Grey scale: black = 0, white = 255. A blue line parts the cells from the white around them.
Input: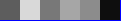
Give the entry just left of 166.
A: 120
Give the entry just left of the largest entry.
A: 93
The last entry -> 14

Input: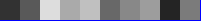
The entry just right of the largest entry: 170
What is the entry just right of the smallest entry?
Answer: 123

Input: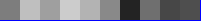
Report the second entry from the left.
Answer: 191
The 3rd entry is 159
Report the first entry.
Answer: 125

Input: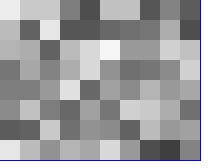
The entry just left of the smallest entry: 78
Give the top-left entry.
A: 237
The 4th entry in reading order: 125
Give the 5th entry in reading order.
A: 78
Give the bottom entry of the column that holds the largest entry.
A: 216
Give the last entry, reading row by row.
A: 131
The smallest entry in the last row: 63
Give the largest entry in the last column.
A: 208
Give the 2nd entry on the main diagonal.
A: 98
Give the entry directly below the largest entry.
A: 146
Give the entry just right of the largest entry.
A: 153
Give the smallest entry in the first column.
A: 92
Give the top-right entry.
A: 92
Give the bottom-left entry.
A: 230
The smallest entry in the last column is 78
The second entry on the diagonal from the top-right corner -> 173
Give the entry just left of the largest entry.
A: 216
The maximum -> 245

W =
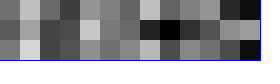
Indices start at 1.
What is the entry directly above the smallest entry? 99
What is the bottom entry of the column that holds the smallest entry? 76
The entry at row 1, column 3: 106
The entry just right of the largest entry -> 69
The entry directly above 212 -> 162
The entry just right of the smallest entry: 48
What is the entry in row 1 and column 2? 191
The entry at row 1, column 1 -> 113
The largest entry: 212
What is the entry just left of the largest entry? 121
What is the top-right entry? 14
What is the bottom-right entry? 14

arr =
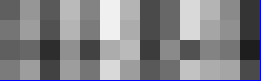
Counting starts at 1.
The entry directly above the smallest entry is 52
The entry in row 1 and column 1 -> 95
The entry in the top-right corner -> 52
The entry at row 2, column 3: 81
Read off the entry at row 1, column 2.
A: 150
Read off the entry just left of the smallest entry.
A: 117
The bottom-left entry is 123
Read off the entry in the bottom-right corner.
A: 74
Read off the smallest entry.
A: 30
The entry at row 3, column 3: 45

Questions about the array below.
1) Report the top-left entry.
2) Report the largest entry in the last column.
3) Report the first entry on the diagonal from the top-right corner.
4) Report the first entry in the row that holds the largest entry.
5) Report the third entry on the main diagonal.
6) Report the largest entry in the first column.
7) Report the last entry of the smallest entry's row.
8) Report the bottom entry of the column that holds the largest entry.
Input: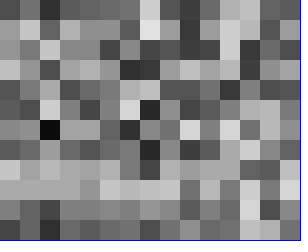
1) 77
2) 212
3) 91
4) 156
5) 197
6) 197
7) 143
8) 77

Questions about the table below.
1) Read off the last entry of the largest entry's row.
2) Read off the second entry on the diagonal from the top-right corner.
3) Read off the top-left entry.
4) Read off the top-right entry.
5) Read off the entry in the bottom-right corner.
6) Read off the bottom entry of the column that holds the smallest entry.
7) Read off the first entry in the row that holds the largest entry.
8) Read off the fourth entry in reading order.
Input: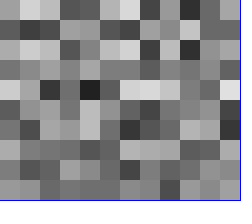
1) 224
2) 105
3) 160
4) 166
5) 160
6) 111
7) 204
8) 85

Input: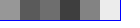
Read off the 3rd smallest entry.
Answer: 110
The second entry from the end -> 131
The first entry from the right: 236

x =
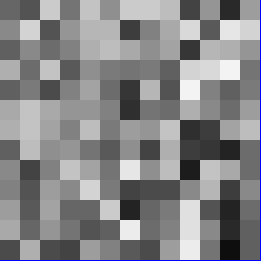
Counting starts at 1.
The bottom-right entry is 96
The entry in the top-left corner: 102
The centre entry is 157
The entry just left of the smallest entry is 116
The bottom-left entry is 75
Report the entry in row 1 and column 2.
83
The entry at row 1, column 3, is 203
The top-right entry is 157
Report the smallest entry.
14
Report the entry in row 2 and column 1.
137
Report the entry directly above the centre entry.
47
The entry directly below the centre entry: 143
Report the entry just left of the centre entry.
122
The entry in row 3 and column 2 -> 137
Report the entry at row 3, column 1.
96
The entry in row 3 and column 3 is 108
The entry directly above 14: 41
